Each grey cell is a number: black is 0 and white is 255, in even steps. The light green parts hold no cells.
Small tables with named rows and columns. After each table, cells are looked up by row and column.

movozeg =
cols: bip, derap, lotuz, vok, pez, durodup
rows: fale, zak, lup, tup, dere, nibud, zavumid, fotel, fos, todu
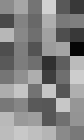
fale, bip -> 140
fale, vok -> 209
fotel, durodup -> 150
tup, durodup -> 5
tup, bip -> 78
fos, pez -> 112
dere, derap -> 125
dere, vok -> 48
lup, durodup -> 56
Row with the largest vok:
fale

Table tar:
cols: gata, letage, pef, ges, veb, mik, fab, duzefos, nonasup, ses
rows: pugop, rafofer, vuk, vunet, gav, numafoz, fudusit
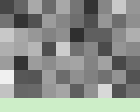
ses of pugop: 150
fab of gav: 131
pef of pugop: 169
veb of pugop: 168
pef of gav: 156
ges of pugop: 107
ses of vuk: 175
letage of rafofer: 51
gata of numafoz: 240
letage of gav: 51
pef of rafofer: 81
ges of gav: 140
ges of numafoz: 158
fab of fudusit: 145
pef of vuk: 151
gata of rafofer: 115

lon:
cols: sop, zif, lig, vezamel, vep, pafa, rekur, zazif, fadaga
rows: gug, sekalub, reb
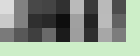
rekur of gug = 58
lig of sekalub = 47
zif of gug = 129
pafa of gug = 186
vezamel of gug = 68
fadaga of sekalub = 98
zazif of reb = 167
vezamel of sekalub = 40
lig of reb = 63
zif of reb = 88

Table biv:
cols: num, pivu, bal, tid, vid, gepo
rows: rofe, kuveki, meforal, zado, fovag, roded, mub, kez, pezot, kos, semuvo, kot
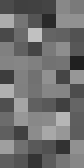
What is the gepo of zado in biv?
87
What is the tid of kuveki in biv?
41
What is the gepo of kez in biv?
101
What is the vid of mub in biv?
133
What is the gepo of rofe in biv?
122
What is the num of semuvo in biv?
159
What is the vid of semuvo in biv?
50
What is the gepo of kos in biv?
93
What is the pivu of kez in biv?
165
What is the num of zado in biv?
128
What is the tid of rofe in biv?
68
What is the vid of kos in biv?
151
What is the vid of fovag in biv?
116
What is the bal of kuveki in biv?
84
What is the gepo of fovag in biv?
32
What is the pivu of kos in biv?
65
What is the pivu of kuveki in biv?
117
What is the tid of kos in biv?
168
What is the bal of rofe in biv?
65
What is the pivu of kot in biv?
84

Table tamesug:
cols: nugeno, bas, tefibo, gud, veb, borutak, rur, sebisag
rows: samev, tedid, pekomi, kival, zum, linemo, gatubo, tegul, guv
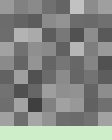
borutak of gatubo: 146
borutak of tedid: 108
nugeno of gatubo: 114
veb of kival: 97
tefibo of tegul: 63
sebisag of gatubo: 141
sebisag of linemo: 93
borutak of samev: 194
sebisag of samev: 159
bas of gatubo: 80
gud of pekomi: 93
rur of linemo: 115
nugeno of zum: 138
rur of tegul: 97

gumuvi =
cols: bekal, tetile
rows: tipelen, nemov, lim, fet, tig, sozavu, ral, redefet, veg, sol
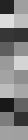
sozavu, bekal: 163
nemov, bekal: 221
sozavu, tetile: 143
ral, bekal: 188
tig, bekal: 154
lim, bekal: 54
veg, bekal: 125
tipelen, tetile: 159
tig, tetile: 212
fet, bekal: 94
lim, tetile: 50
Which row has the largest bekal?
nemov

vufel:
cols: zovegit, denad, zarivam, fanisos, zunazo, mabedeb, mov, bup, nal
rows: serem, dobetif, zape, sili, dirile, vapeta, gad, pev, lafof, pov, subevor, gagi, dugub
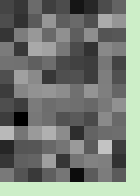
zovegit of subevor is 38
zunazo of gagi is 54
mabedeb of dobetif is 106
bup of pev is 121
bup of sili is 137
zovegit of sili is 123
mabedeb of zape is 94
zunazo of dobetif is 94
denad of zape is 125
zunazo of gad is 141
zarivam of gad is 146
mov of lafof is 74
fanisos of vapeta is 55
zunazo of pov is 140
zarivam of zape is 152
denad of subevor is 85
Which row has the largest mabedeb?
subevor

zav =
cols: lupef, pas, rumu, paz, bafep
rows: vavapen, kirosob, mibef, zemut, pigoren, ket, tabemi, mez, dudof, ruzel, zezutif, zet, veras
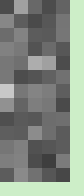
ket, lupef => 120
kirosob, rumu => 74
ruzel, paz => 110
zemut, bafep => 87
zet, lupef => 126
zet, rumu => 76
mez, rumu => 126
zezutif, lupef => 118

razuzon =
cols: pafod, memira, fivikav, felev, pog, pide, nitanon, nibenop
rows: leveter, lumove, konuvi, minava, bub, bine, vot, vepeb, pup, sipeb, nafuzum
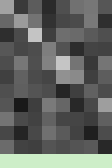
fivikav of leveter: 92
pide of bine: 138
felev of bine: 69
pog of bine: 145
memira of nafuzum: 66
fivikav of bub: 79
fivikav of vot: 84
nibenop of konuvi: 79
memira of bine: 97
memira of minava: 71

